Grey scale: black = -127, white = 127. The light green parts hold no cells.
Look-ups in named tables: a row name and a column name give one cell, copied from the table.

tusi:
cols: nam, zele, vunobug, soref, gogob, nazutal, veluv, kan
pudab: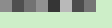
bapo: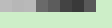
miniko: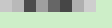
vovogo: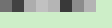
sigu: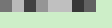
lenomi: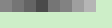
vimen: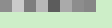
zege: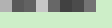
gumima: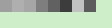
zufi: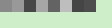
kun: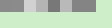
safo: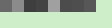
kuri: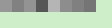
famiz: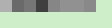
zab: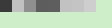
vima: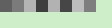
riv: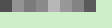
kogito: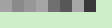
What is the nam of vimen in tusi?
13
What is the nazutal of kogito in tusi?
-40
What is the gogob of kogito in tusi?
-15
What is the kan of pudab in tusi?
-10
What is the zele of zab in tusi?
65
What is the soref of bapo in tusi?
-21
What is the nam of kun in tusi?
10
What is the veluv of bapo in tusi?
-70
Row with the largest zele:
vimen

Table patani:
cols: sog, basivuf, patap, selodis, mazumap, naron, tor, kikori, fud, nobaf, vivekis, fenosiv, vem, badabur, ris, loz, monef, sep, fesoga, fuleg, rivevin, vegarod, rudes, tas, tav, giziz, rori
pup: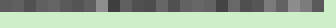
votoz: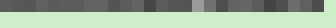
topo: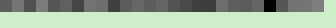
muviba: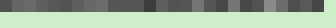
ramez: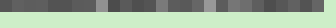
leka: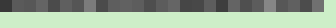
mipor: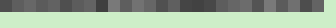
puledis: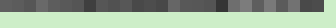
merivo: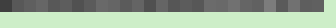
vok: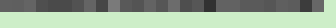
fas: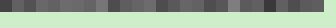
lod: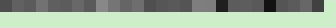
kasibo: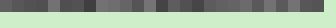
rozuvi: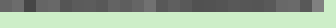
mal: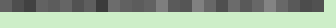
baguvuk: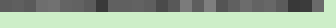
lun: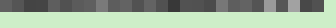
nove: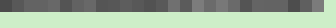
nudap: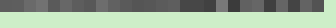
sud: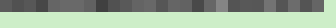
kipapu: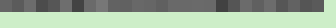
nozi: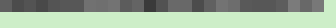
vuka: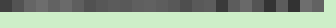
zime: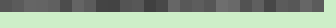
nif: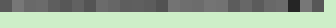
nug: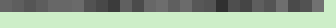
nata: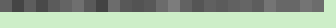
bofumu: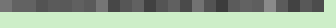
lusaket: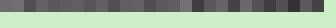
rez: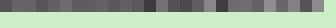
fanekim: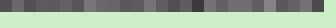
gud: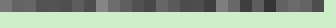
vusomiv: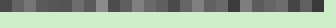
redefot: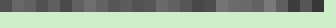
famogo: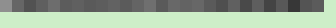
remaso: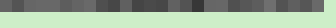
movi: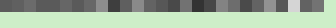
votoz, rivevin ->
-25
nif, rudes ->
-23
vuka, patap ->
-26
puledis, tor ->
-42
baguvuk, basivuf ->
-32
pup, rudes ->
-5
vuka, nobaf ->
-36
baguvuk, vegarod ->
-28
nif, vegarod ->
-36
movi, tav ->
85
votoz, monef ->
27
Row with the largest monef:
votoz

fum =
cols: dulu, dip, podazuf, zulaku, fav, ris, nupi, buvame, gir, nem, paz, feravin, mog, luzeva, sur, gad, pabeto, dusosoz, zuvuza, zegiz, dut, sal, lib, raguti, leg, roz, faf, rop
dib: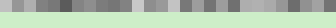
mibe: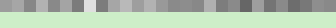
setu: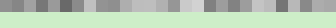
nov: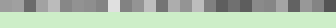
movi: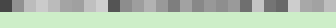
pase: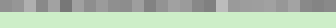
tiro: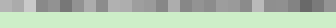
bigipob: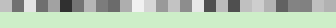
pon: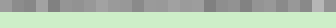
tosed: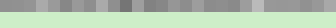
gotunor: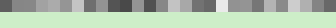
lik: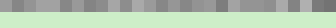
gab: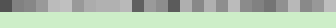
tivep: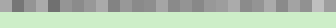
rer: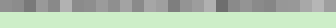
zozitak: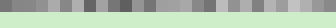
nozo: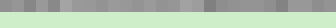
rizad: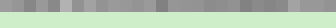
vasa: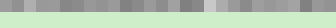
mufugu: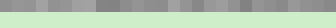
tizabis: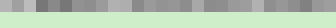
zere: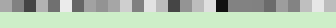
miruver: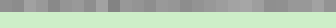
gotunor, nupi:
68
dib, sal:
49
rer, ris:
50
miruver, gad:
13
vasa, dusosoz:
72
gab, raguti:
16
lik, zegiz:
35

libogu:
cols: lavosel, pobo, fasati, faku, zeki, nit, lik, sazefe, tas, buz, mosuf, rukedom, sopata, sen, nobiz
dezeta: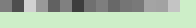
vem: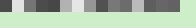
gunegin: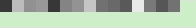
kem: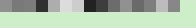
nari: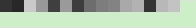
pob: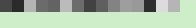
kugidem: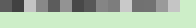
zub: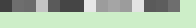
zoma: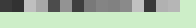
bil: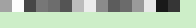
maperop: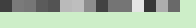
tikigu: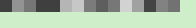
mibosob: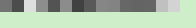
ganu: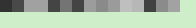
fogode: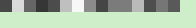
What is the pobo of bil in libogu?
124
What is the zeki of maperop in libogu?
-44
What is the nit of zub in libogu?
-58
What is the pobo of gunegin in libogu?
60
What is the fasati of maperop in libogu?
-9
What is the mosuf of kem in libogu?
17
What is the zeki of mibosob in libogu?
-44
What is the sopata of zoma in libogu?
-70
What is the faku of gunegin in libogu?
24
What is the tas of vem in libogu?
-46
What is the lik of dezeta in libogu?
-66
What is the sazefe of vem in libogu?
22
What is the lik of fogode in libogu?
119
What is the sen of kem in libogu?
60
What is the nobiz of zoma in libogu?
54
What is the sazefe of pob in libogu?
-61

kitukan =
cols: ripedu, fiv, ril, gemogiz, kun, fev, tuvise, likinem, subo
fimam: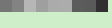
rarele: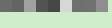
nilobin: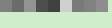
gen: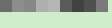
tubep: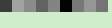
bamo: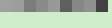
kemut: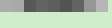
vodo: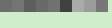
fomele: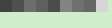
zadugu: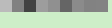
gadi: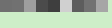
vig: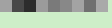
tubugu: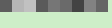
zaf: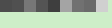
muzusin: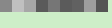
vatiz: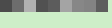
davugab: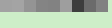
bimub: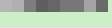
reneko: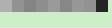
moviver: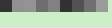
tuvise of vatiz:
7
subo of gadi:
38
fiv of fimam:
3
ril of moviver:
19
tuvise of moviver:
-45
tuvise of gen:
-61
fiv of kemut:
41
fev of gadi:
80
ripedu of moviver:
-76
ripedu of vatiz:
-52
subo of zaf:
80
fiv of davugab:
36
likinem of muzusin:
30
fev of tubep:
-124

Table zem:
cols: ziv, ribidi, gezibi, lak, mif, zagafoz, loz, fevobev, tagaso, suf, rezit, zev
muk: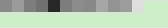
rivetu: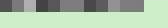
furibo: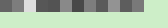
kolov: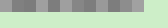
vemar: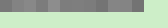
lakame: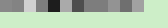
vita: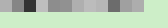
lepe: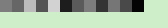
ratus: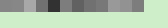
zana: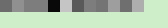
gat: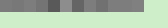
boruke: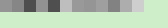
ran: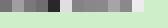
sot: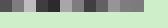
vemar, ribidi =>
3
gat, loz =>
-26
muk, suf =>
19
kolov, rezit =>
13
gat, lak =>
-11
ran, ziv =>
-12
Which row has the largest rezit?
boruke

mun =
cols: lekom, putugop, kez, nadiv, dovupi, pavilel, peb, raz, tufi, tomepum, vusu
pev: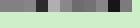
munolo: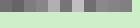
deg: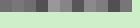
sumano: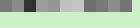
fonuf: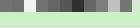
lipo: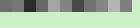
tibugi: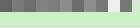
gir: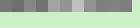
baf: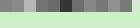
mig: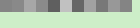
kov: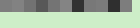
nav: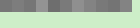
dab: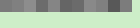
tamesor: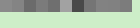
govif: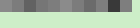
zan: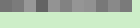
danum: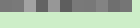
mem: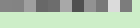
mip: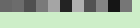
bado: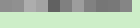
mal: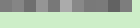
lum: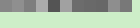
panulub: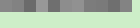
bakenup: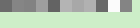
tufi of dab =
0
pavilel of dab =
-26
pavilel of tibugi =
13
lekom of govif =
9
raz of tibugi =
14
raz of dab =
9
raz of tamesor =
-10
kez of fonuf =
112
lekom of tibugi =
-27
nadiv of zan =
-28

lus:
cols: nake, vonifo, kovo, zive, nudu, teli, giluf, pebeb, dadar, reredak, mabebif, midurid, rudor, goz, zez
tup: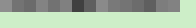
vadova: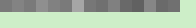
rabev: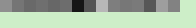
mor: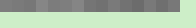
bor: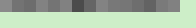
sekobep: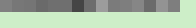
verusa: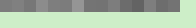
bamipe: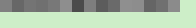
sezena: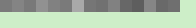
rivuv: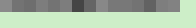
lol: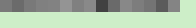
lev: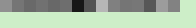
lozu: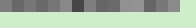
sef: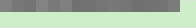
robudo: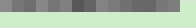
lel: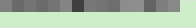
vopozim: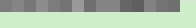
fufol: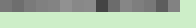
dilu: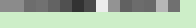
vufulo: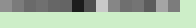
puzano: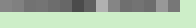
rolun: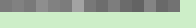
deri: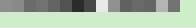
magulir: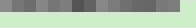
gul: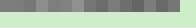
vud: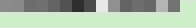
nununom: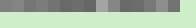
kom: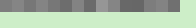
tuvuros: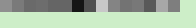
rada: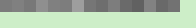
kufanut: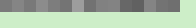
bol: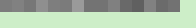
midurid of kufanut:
-30
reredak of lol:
-21
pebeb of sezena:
-9
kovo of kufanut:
-6
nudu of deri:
-28
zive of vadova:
15
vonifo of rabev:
-10
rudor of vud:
-24
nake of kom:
-2
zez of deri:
-13
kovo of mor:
-8
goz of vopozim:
-11
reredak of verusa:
-2
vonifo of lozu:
-23
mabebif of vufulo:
-16
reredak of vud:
17
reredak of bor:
-7
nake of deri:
13

